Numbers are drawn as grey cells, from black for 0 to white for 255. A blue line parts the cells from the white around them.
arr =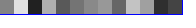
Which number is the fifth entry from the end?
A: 102
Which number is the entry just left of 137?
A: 116
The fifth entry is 89
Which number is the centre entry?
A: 137

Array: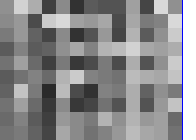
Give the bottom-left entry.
114
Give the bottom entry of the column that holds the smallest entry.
69
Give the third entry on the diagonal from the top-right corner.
91
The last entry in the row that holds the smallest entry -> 122
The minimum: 42
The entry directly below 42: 56
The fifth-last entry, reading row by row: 152
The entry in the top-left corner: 144
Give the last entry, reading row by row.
114
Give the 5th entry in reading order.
138
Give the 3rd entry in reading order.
173
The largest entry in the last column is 217
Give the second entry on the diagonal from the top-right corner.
130
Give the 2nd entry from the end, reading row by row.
160
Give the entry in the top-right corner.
144
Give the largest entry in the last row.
187
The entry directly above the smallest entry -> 106

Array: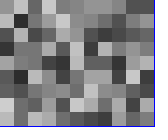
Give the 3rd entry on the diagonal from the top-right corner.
73
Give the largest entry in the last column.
179
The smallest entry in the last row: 61
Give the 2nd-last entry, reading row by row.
102
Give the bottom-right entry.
125
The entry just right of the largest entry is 110
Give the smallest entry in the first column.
53
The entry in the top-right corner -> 81
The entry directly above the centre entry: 193
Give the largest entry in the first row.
200
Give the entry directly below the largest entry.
186
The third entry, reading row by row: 102
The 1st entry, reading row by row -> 148
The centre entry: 186
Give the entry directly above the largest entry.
96
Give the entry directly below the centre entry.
118
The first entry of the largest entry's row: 206
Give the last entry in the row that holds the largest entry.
171
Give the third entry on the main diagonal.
73
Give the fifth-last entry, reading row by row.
73

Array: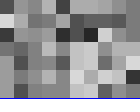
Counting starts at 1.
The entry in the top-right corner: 123
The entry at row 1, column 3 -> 135
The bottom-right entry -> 123
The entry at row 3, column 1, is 58
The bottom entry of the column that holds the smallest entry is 202
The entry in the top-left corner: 80
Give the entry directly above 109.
143
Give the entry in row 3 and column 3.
143
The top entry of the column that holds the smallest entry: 172
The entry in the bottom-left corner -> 156
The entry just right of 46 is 80
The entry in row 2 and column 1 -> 216
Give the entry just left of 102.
115
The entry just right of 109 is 164
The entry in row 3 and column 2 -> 149
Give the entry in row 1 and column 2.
149

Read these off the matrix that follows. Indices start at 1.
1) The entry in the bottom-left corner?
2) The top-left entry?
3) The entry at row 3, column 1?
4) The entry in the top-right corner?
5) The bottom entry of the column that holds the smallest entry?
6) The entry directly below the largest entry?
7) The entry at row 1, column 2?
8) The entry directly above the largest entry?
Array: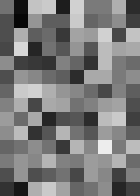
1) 50
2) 114
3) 78
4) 44
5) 22
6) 149
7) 15
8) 156

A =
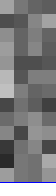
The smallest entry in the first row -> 93
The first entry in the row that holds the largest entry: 192
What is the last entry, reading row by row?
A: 149
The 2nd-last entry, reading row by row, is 113
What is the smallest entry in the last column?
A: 64
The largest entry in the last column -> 170
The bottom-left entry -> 157
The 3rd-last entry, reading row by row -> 119
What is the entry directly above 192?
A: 184
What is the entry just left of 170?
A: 113
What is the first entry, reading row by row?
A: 163
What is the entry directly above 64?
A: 107
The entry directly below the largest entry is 71

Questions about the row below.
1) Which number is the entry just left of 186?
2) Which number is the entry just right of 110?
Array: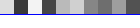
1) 70
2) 158

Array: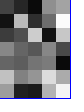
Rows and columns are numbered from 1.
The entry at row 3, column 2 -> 79
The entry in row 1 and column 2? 38
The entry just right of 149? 220
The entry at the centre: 87
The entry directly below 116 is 149
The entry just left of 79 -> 60
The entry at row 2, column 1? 18
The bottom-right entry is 244
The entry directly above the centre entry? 205
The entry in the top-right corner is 163

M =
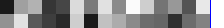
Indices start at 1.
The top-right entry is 232
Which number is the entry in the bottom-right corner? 130
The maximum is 251
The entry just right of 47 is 108
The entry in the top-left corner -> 26
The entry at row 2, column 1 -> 146
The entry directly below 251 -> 138
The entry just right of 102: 47
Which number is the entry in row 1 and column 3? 178

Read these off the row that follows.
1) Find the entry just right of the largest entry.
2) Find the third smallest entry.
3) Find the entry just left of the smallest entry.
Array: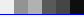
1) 147
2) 89
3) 69

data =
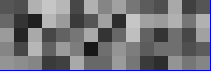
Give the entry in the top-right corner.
85
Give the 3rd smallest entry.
37
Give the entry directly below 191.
125
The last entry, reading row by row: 133
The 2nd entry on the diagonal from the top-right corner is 118
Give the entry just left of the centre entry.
169
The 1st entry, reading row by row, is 85
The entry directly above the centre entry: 161
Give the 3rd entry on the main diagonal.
169
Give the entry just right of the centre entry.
104
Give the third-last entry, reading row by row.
148
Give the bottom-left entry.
148
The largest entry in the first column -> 155
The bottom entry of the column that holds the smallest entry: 104
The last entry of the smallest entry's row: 92
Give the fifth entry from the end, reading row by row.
58
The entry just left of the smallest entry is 125
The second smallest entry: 31
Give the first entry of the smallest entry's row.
133
